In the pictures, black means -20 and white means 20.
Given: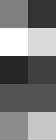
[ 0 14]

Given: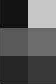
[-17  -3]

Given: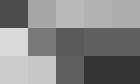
[-8 -1 -5]

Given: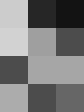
[12  5  6]

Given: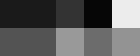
[-16  -7]

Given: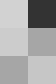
[13  6]

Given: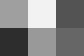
[5 4]

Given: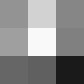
[  3  19 -16]
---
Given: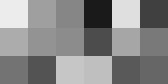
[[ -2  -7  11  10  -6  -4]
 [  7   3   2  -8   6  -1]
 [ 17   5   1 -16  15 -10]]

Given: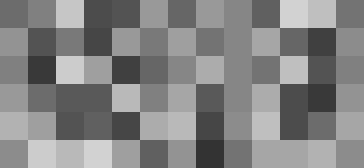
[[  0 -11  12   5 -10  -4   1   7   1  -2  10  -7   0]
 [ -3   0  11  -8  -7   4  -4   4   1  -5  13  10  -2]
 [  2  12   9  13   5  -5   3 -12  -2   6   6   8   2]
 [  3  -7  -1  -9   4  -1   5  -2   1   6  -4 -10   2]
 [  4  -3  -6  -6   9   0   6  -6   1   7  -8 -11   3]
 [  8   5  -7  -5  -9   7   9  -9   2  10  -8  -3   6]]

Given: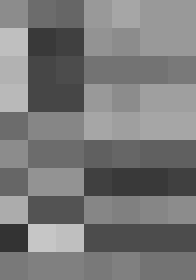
[[-12  11  10  -8  -8  -8  -8]
 [ -4   3   3 -10 -11 -11 -10]
 [ -3   1   1   6   5   6   6]
 [ -1   0   0  -1   0  -2  -2]
 [  2  -3  -3  -5  -4  -5  -5]
 [  2  -3  -4   4   6   4   4]
 [  7  -7  -7   1   0   1   2]
 [  8  -9  -8  -2  -2  -2  -1]
 [  9  -9  -9   4   2   5   5]
 [ 10 -11 -10   3   2   4   4]]

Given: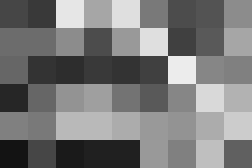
[[ -9 -11  16   6  15  -1  -8  -7   2]
 [  0  -1   9   9   7   4   3   7  12]
 [-14  -4   3   5  -2  -6   1  14   8]
 [ -3  -3   2  -8   4  15 -10  -6   6]
 [ -4 -12 -13 -11 -12 -10  17   1   0]
 [-17  -9 -16 -15 -15   4   0  10  -5]]

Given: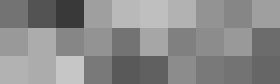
[[  8   7  11  -1  -6  -5   2  -1  -2  -4]
 [  4   7   1   3  -2   6   0   2   4  -3]
 [ -2  -7 -11   5   9  10   8   3   1   5]]

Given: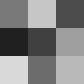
[[ 14  -3   9]
 [-15 -10   5]
 [ -1  11  -8]]

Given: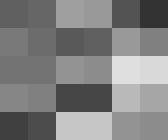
[[-10  -8  11  11   3   2]
 [ -5  -4   5   4  -7 -12]
 [ -2  -2   3   2  15  14]
 [ -1  -3  -6  -5   4   0]
 [  1   0  -9  -9   9   6]]

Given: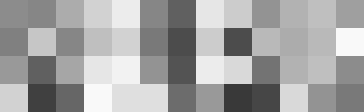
[[  2   1   7  13  17   1  -5  16  12   3   8  10   5]
 [  4  -5   6  16  18   3  -7  17  14  -2   8  10   2]
 [  0  11   1  10  13  -1  -8  12  -8   9   7   9  19]
 [ 13 -10  -4  19  15  15  -3   4 -11  -9  14   3  -1]]
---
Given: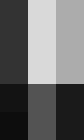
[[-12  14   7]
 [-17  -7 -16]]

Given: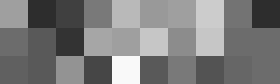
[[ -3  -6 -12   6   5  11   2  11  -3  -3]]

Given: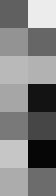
[[  3  -4]
 [  6 -17]
 [ 11 -19]]

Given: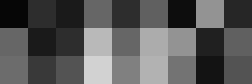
[[ -4 -16 -13   9  -4   7   3 -15  -5]]

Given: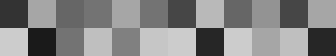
[[ 12 -16  -2  10   0  11  12 -14  12   6  10 -14]]

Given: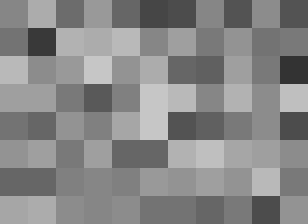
[[ -2 -11   8   7   9   1   5  -1   3  -2  -1]
 [  5   5  -1  -6   0  11   9   1   8   2  10]
 [  3   5  -1   5  -4  -4   8  10   6   5   2]
 [  6   7   2   1   2  -2  -2  -4  -1  -8   3]]

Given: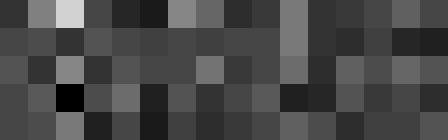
[[ -9  -8 -12  -7  -9 -10  -9 -10  -9  -9  -1 -12 -13 -10 -14 -15]
 [ -9  -6 -20  -8  -3 -15  -7 -12  -9  -6 -15 -14  -7 -11  -9 -13]]

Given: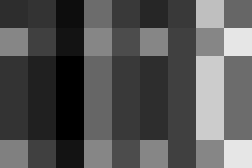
[[  1 -10 -17   1  -8   1 -10   1  16]
 [-12 -15 -20  -4 -11 -13 -10  12  -3]
 [  0 -10 -17   1  -8   1 -10   1  16]]
